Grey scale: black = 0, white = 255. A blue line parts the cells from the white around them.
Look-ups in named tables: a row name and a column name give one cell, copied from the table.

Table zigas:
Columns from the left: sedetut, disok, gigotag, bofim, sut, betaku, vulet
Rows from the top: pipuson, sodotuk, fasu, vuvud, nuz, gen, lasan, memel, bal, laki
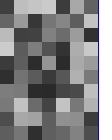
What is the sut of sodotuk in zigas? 134
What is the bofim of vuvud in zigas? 83
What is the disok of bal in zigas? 168
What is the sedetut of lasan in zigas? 125
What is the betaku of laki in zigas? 130
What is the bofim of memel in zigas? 67
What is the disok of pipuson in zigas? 190
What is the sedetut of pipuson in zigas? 63
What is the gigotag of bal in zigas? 162
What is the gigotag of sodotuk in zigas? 55
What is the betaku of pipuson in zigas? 168
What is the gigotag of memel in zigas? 107
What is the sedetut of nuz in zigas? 59
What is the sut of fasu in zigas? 108
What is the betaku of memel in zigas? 120
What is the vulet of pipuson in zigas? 98
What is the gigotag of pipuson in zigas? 197
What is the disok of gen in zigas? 115
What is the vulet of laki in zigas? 78
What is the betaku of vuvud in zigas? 173
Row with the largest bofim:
pipuson

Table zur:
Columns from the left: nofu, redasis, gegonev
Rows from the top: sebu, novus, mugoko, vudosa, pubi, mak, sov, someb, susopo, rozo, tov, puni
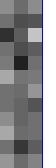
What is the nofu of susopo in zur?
141
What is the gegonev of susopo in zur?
112
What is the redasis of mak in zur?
116
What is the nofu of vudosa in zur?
113
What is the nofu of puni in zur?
150
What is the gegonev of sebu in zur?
140
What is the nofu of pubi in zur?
122
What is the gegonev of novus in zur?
84
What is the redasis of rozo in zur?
108
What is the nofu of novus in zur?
113
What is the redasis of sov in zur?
108
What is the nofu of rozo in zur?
168
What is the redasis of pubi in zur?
32
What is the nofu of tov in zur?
113
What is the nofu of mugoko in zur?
48
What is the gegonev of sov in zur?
149
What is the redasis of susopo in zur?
101
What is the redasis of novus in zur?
78

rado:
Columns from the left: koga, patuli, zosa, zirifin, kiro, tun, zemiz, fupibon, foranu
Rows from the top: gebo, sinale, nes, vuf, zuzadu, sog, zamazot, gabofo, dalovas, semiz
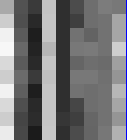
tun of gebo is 76
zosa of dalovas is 44
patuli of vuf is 104
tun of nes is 114
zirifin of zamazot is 197
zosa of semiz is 27
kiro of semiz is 47
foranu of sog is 149
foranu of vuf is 206
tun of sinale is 63
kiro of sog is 47
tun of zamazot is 114
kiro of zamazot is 47
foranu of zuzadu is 160
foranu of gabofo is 166
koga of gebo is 169
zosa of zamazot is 30
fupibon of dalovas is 114
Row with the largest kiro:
dalovas

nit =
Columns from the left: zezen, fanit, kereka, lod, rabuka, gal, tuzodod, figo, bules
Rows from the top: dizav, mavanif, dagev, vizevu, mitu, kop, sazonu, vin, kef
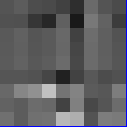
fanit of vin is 92
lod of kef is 114
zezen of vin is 98
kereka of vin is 108
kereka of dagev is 85
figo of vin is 85
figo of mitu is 96
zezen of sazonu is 104
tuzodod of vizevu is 107
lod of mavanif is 39
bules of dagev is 83
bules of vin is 108
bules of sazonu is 125
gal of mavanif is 25
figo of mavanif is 98
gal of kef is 174
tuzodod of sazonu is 91
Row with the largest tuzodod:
mavanif

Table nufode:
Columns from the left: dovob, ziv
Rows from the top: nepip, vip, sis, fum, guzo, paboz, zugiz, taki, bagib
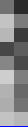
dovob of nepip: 114
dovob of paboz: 206
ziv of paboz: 127
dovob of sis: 183
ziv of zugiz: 105
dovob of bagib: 195
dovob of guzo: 134
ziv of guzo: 74
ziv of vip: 123
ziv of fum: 94
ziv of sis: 59

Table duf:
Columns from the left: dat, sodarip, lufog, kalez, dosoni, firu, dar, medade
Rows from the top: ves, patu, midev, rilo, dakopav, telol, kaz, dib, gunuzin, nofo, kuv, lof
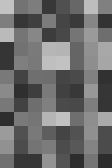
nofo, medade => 76
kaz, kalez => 122
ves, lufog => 125
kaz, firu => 56
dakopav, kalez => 191
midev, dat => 186
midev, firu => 117
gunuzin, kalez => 181
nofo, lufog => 121
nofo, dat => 155
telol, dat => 121
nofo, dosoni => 68
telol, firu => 74
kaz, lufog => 62
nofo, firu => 82

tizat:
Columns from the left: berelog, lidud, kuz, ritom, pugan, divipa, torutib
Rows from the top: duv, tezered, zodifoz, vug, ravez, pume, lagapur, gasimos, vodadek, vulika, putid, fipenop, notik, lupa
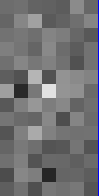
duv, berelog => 109
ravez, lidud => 134
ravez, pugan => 113
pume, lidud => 82
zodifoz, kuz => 111
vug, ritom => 137
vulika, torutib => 114
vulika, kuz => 170
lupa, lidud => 113
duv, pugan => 92
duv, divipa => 139
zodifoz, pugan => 125

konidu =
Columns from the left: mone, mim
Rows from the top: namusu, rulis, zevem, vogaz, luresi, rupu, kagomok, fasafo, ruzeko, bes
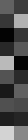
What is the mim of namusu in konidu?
61
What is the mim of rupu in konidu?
42
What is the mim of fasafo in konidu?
74
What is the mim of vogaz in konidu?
89
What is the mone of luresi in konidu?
186
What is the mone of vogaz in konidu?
40
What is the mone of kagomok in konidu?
25
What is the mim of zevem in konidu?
54
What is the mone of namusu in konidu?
98
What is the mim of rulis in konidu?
178
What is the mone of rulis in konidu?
55
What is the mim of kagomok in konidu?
97
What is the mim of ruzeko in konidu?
37
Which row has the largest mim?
rulis

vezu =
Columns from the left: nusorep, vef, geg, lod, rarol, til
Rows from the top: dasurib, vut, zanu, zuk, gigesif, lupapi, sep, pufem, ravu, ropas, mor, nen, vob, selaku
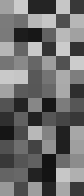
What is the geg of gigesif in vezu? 102
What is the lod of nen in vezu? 19
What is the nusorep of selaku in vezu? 153
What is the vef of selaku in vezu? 74
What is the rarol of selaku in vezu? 168
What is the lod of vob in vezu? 20
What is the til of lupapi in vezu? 126
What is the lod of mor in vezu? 147
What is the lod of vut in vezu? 198
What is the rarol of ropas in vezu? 32
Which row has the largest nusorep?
lupapi

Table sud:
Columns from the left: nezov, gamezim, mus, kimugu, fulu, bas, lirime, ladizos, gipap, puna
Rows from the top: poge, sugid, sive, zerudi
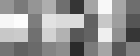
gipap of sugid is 158
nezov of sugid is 246
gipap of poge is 166
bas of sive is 87
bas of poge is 53
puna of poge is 110
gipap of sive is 144
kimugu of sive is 210
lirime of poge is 165

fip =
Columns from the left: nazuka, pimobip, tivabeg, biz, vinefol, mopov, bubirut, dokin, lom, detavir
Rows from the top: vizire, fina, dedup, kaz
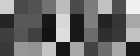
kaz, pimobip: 151
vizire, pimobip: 74
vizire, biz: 114
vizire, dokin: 193
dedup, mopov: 24
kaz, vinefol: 22
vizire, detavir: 240
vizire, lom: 78
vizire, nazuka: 207
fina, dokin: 35
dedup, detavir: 194
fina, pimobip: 88
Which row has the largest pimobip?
kaz

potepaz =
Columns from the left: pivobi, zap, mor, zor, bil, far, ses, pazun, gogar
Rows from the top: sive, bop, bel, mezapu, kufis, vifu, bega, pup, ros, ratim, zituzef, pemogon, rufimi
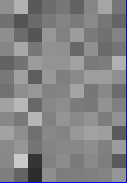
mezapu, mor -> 119
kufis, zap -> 115
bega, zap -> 142
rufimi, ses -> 128
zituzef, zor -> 132
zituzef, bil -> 135
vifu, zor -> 152
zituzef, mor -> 117
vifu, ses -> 157

